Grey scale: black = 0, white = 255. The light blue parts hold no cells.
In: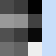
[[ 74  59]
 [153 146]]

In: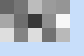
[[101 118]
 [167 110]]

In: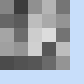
[[133  60]
 [102  91]]

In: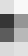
[[223 248]
 [ 54 149]]

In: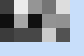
[[ 63 235]
 [ 15 166]]

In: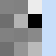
[[131 129]
 [110 179]]

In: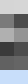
[[213 214]
 [122  76]]

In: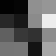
[[ 2  5]
 [40 23]]
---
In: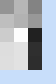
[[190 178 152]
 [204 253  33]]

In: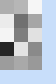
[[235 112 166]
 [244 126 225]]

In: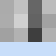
[[172 208  99]
 [161 178  62]]

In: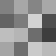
[[ 99 124 211]
 [190 181 109]]

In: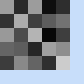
[[ 50 172  63]
 [153  76 180]]

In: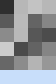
[[ 90 186 100]
 [139 185  87]]
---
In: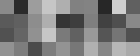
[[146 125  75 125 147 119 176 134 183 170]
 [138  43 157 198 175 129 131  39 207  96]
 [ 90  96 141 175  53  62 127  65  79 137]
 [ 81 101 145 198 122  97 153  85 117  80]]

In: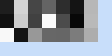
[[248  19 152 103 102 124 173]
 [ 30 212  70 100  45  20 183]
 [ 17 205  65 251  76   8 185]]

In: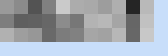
[[177 158 151 105 124 129 166 162 183 103 200]
 [154 139  83 128 202 172 169 157 175  37 185]
 [126  95  97 103 140 119 179 184 165 102 193]]

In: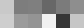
[[206 155 148 241  54 198]
 [201 125 127 103 123 142]]

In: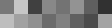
[[190 161 144 107 128  96  75 163]
 [120 198  64 136 115 147  95  49]]

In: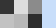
[[194 184  45]
 [ 52 221 139]]

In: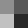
[[193  41]
 [143  88]]

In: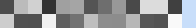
[[205  81  80 241  95 114 190 141 140 183  87  83 249]
 [ 76 187 209  51 160 165  84 110 152  73 220 220  64]]
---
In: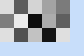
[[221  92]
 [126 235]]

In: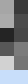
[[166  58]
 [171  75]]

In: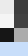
[[235  61]
 [245  65]]

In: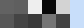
[[98 95]
 [87 68]]

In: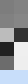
[[125 130]
 [129 134]]

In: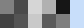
[[129  74]
 [ 66  84]]

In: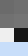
[[107 111]
 [113 116]]

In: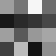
[[158 117]
 [ 24  42]]
